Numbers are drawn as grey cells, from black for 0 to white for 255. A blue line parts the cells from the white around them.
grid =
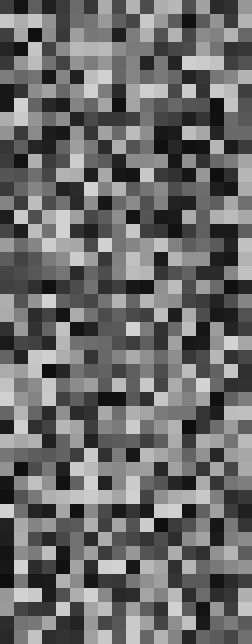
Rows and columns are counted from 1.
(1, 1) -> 61
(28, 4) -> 199
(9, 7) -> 73
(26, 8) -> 104
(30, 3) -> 101
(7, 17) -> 187
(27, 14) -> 188
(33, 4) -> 88
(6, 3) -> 115
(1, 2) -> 20
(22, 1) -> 174
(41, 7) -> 45
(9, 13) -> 62
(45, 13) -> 143
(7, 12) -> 195
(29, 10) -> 88
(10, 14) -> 189
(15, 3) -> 190
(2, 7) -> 117
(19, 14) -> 147
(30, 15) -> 52
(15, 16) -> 95
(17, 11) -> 62
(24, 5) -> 193
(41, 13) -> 48
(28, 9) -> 187
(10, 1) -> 147
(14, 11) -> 116
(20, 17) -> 136
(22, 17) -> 79
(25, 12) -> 48
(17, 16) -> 27
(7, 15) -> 50
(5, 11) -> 35
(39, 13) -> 45
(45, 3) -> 120
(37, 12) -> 204
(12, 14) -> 144
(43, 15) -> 108

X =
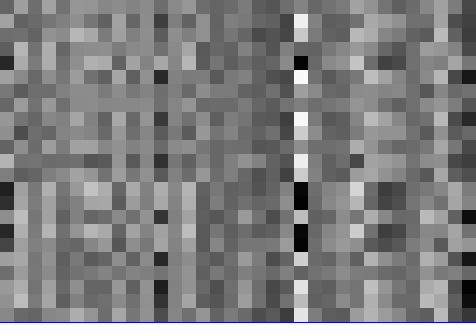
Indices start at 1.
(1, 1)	100
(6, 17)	121
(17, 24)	134
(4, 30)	111
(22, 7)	105
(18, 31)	139
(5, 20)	101
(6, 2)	137
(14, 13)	136
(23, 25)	91
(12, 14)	97
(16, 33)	97
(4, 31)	156
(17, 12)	161
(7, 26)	139
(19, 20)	77
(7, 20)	112
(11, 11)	138
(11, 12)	106
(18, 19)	118
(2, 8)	97
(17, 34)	113
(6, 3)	104
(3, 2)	112
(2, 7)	118
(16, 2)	189
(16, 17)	106
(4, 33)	131
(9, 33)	75
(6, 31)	137
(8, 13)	133
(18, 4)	139
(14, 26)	213
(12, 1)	179
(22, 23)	96
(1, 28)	115
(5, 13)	134
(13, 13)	129
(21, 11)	146

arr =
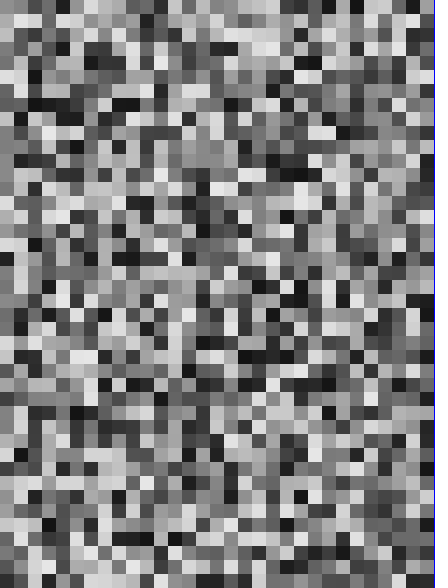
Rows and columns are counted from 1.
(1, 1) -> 143
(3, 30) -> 44
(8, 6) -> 60
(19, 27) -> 35
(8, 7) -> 124
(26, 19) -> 30
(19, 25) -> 135
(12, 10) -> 191
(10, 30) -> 93
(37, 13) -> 141
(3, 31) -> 51
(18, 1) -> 217
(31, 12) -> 68
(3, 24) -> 221
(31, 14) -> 42
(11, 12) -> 191
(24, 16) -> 89
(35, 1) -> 180
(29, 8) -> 103
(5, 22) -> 29
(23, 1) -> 110
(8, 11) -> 122
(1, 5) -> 30
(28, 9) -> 205
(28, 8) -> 27
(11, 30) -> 119
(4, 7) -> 62
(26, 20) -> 40
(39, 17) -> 137
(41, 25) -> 179
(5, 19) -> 173
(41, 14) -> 215
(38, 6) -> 142
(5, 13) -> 140
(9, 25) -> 96
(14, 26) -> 87
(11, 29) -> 200
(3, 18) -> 218
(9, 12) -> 129
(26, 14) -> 94

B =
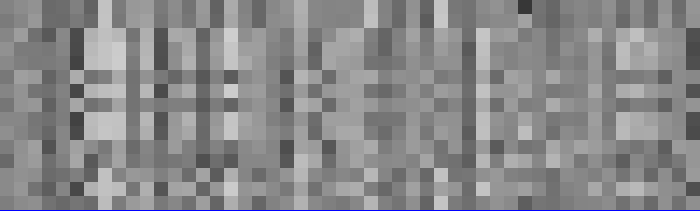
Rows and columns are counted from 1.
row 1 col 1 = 131
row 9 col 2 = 135
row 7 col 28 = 105
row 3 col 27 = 128
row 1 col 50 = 149
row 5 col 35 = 187
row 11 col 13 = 155
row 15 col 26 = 135
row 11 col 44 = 142
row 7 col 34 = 110
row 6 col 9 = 169
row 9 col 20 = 128
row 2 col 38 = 162
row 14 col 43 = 168
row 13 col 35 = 144
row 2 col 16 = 102
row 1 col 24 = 132
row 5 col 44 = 113
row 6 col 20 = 134
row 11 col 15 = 108
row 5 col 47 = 166
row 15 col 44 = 140
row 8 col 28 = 133
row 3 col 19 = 156
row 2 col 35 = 133
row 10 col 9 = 193
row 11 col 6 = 161
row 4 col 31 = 125
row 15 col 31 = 100
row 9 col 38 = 163
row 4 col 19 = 158
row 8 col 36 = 110
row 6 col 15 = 88
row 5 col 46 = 163
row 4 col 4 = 120
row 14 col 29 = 127
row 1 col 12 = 122

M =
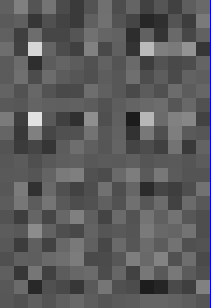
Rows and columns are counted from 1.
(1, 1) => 96
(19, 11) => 105
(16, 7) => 95
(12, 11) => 85
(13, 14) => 84
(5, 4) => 92
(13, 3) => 85
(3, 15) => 97
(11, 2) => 59
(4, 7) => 129
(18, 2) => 60
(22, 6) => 104
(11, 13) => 115
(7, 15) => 102
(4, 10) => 51
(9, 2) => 62
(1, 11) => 65
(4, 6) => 64
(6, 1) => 91
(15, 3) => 92
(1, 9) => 77
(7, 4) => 83
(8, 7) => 92
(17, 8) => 85
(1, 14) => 94
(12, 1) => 87
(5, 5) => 100
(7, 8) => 96
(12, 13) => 90
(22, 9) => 90
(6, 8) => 93
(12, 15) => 92
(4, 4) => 100
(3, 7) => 113
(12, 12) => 89
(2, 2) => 95
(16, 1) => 83
